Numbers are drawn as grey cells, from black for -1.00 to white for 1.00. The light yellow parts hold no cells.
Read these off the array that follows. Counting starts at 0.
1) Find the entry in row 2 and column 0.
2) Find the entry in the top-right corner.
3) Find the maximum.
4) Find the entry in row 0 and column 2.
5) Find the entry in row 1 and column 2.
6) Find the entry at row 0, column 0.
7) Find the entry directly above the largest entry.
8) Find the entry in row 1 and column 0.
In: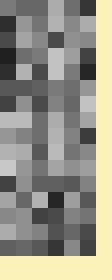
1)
-0.42
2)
-0.58
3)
0.57
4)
-0.19
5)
-0.09
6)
-0.04
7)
0.40
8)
-0.64

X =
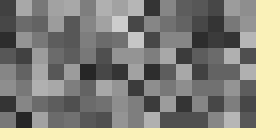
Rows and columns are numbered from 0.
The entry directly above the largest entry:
0.27
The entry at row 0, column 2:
-0.06
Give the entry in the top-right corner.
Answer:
0.11
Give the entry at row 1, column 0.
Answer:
-0.44
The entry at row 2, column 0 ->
-0.65
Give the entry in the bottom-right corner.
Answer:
-0.32
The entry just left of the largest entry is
0.27
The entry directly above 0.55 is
-0.44
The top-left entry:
-0.49
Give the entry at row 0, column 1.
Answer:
0.32
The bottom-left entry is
-0.06
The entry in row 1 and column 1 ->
-0.16
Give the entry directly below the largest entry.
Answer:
-0.11
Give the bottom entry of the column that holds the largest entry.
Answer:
0.16
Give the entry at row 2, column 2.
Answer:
-0.06

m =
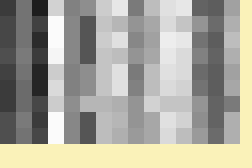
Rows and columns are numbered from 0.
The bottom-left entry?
-0.38
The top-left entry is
-0.54
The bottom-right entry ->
0.37
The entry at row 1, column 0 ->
-0.44
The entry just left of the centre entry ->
0.54
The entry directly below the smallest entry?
-0.49
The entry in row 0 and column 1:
-0.10
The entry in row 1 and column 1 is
-0.10
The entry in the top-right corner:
0.26
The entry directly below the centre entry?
0.76
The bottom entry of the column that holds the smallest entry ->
-0.44
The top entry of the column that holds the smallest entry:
-0.77
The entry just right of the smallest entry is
0.65
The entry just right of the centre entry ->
-0.04
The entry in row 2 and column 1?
-0.10

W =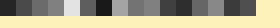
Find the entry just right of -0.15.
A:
0.00
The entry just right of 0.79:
-0.26
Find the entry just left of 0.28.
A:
-0.81

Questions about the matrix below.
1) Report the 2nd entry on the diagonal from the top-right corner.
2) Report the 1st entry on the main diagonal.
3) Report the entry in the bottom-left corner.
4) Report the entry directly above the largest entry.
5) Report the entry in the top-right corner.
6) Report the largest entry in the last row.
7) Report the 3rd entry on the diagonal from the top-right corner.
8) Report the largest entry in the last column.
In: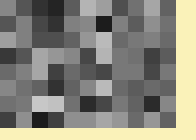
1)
0.12
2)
0.06
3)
-0.50
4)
-0.23
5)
-0.23
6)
0.30
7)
-0.06
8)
0.06

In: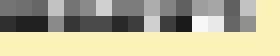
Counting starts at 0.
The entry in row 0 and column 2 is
-0.20
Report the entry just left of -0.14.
-0.09
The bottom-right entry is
0.13
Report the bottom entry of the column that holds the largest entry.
0.94
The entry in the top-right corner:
0.52
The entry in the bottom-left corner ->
-0.63
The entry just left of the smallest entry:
-0.53

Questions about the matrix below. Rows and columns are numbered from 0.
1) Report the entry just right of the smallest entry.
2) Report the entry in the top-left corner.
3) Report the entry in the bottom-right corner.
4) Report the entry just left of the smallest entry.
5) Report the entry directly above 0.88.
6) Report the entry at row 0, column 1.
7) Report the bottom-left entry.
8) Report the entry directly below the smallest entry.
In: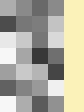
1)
-0.13
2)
0.36
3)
0.14
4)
0.30
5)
-0.46
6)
0.08
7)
0.94
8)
0.42

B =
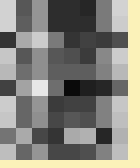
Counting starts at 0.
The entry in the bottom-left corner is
0.49
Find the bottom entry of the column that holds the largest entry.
0.17
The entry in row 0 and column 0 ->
0.65
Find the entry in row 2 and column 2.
0.60
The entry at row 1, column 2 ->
0.17
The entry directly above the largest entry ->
0.12
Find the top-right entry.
0.65
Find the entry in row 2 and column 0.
-0.59
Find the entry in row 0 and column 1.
-0.32
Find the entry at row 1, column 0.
0.65
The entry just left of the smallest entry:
-0.14
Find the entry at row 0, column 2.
0.17
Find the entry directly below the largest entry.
0.17
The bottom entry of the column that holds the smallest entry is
-0.44
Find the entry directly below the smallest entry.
-0.49
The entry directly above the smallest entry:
-0.26
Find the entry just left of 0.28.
-0.49
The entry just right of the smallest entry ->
-0.76
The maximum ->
0.81
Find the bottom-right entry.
0.49

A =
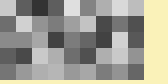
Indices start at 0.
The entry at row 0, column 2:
-0.60
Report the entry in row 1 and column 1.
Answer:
0.64
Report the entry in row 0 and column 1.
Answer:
-0.26
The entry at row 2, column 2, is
0.31
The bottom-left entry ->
-0.08
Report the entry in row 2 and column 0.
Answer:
0.09
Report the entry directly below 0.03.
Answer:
0.53
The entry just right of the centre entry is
-0.20
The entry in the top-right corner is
0.48
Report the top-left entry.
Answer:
0.58
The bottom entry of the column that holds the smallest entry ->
0.37
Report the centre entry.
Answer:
-0.03
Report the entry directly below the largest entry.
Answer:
0.25

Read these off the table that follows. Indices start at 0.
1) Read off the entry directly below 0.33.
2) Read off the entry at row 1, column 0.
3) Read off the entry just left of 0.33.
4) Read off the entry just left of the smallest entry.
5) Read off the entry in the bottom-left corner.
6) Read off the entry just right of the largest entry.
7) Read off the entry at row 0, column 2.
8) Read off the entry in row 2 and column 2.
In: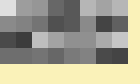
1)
-0.42
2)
0.08
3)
0.13
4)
-0.42
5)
-0.14
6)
0.23
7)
0.18
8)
0.49

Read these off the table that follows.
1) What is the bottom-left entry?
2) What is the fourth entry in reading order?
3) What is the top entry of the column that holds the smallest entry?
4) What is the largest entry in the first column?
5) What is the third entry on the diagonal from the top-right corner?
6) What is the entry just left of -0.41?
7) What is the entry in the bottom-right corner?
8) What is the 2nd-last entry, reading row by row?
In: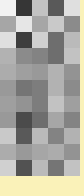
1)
0.63
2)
-0.30
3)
-0.58
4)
0.90
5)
0.63
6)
0.20
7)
0.52
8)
-0.08

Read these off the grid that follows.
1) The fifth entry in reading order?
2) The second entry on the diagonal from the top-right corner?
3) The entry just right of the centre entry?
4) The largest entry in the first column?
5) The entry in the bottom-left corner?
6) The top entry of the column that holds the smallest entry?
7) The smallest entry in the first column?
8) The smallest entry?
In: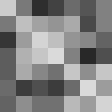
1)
-0.16
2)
-0.43
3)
0.01
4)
0.60
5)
-0.22
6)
-0.33
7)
-0.58
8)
-0.69
